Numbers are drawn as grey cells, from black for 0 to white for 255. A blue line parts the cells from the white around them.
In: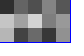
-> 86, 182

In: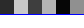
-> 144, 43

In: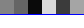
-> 165, 131

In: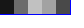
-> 73, 22

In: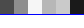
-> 26, 75

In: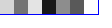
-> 254, 214

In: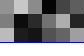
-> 94, 187
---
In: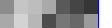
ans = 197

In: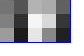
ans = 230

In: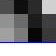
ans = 160

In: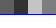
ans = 126

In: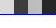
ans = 189

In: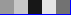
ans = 199
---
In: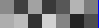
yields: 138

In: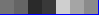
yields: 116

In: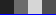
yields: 34

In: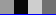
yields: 155

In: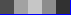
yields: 77

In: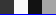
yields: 53

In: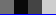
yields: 112
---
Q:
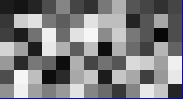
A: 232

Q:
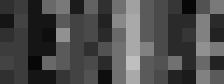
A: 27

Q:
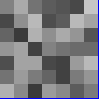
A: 137

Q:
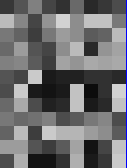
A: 26

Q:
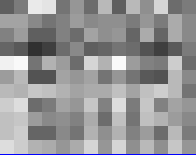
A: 143

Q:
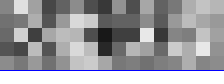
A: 174
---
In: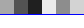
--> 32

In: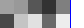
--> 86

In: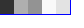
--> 147

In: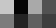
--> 169

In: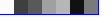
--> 89

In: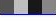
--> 24

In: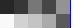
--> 119

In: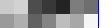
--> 77

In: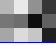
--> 145

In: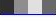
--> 224
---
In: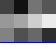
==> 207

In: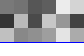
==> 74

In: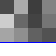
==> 67

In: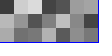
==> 83

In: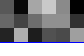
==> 109

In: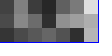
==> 108

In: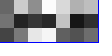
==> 54
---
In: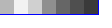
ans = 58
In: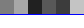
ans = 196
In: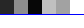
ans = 255
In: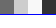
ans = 51
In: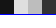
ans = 51
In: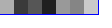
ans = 202
